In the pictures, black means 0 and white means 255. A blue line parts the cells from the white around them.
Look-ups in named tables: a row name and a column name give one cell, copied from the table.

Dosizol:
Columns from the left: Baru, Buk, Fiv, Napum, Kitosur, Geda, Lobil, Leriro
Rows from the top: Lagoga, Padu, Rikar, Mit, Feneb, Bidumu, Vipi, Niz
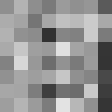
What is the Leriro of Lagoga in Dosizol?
90
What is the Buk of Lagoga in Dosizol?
179
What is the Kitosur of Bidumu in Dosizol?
198
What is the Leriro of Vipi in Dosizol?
61
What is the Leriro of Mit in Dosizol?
53
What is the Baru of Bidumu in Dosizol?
145
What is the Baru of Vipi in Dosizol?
167
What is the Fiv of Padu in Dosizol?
117
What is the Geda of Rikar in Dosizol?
129
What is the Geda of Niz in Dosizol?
183
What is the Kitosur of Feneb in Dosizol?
146
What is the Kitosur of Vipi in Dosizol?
113
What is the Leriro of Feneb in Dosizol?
52
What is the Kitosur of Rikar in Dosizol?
133
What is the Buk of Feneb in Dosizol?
215
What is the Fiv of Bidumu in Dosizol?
158
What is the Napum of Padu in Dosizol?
167
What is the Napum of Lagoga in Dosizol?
122
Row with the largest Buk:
Feneb

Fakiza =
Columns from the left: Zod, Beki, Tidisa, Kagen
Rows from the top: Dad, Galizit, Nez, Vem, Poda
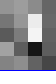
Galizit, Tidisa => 236
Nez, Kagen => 98
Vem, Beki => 93
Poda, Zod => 131
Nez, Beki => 124
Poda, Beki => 142
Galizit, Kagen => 105
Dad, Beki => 157
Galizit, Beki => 150
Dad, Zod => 148
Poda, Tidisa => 98
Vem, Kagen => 94
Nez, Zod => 90
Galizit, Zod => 118

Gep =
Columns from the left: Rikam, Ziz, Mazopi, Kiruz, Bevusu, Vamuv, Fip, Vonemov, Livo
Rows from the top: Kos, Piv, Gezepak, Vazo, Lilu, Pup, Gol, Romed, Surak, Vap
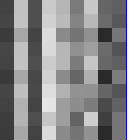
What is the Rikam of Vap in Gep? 59
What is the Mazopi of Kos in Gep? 79
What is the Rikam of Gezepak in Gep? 59
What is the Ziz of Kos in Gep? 193
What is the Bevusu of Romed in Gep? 157
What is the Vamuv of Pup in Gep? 102
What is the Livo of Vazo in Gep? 84
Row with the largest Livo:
Pup

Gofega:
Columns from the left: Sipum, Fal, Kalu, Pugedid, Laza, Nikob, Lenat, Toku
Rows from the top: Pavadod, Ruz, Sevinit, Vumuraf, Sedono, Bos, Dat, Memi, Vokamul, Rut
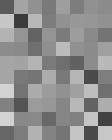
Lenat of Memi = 98
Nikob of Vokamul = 129
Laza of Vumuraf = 187
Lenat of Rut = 74
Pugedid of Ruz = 125
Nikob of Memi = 184
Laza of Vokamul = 133
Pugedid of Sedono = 122
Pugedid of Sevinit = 148
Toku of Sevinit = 116
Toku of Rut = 199
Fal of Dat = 115
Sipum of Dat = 210
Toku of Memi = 173
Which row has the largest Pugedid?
Bos

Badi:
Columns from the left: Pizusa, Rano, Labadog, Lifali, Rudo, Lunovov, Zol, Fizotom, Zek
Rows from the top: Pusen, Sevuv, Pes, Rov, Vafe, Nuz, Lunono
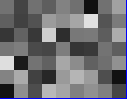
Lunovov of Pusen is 112
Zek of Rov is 94
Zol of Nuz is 156
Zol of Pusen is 16
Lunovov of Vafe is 140
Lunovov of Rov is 53
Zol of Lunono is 145
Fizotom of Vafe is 111
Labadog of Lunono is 77
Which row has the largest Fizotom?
Lunono

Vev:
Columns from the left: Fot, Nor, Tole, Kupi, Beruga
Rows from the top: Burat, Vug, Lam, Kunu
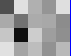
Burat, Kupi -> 149
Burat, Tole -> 176
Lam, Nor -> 14
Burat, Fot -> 79
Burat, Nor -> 224
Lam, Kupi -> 158
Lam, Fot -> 198
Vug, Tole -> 171
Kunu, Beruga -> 185
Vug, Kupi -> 168
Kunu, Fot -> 225
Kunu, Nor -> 164
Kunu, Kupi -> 146
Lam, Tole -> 205
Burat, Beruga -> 223
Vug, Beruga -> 140

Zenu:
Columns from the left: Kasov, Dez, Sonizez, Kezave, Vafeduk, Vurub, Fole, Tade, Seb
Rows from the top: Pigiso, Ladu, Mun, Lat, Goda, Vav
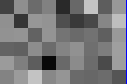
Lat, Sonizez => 141
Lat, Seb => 159
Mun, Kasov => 146
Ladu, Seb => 190
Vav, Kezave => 136
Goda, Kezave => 8
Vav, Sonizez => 195
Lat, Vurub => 145
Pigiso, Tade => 93
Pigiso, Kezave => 129
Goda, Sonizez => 93
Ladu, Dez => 53
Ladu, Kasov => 144
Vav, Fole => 103
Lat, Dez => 96
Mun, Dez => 148
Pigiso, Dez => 143
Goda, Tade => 74
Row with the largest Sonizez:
Vav

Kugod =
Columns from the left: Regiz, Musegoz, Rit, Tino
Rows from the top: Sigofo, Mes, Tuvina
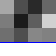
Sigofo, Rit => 41
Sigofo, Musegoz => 78
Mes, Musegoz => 27
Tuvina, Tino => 129
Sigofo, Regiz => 167
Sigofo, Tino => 103
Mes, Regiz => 124
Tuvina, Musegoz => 79
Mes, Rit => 94
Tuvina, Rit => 135
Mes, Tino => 209
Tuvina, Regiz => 111
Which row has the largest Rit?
Tuvina

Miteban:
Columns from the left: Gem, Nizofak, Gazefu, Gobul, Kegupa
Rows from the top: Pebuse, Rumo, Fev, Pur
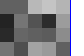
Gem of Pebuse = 97
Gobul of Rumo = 44
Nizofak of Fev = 102
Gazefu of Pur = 163
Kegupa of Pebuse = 180
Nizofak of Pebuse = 97

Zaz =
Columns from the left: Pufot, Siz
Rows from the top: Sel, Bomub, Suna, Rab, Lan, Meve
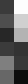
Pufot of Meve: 103
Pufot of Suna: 39
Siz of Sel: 253
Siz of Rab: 51
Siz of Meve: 13
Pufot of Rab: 59
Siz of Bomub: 208
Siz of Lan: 56

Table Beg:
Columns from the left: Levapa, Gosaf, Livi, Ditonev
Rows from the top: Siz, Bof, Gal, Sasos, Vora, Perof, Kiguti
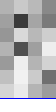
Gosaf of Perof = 241
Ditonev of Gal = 206
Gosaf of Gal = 217
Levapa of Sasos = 179
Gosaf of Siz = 201
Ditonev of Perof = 112
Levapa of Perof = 192
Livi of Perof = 203
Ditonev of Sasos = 238
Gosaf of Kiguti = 233
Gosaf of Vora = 238
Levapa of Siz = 178
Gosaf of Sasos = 80
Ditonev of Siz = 137
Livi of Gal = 184
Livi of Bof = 165
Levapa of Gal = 150
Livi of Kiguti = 180
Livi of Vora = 180
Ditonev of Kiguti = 156
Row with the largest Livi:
Perof

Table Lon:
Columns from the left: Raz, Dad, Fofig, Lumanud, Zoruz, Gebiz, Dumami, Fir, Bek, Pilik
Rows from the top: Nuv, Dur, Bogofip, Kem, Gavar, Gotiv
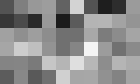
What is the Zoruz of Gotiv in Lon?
208
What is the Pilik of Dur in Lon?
148
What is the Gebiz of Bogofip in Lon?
112
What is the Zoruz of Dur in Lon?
27
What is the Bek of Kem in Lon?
113
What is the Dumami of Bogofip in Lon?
168
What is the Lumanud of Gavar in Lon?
198
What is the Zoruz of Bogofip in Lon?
112
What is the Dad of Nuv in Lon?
127
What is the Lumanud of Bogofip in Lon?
141
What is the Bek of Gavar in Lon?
181
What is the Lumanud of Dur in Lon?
153
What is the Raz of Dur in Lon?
55
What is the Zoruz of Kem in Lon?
112
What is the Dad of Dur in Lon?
75
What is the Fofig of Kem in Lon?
191
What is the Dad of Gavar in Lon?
133

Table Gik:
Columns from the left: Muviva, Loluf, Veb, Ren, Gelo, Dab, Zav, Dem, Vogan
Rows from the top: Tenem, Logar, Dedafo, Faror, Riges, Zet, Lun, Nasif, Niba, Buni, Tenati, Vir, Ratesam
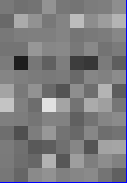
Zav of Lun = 110
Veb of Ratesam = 138
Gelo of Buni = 115
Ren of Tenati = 94
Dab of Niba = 96
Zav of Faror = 137
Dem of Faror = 115
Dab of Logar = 188
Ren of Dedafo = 127
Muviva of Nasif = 196
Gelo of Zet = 123
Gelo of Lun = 83
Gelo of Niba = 130
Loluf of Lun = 121
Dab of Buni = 104
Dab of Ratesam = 134
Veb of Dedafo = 127
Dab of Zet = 105
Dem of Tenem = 126
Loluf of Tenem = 112

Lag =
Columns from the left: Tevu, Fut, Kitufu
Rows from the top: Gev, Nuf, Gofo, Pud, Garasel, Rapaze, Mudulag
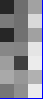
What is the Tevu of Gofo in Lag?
38
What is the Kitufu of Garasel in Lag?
236
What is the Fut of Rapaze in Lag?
151
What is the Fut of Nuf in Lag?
112
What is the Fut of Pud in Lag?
133
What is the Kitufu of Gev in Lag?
162
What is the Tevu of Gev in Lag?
38
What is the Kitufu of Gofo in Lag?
161
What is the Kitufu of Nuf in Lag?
217
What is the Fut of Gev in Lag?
110
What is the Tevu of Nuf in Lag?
123
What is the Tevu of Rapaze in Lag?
169
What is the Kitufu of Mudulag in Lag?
236

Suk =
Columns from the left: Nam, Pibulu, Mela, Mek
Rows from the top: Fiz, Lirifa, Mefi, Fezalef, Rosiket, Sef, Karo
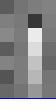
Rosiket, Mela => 194
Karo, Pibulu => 116
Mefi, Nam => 137
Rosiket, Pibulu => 124
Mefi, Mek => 122
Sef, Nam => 84
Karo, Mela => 151
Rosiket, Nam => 131
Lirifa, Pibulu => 121
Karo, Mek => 119
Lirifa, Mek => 126
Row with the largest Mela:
Mefi

